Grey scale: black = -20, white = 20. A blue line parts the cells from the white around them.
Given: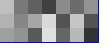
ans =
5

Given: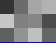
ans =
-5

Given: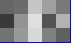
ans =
-2

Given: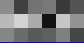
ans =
1

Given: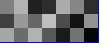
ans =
6

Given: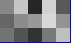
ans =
-2

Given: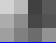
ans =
5
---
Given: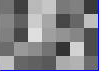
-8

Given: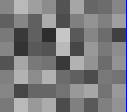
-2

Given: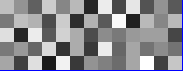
-9

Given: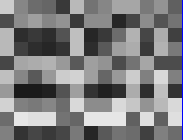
14

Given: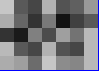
9

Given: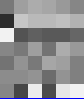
0
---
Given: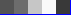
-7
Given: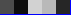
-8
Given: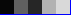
-19
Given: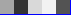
6
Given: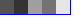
-7
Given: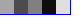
6
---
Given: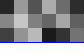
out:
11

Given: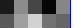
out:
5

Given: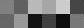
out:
4

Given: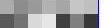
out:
-2

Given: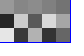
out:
12

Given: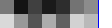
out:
4

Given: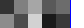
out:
-8

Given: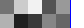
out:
-15

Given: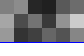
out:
-8

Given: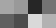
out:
-8
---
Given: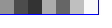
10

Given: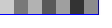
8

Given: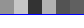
8

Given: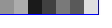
7

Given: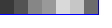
11

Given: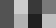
10

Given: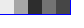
6

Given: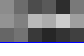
9
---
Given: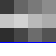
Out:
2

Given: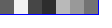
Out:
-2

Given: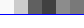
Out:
-1

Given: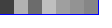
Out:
1

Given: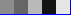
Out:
16

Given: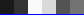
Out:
-2

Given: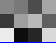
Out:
6

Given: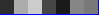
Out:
-1

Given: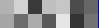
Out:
-4

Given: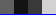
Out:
13
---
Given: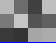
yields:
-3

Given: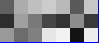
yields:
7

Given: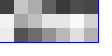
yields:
11

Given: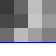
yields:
-4

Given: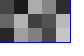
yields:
-16

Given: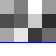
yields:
0

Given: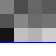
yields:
-8

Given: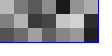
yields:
-1

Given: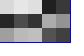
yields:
16

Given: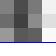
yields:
-8
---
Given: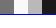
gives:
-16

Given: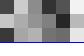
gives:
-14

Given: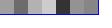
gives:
-12

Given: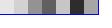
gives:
-13

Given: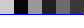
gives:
-19

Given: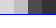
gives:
-12
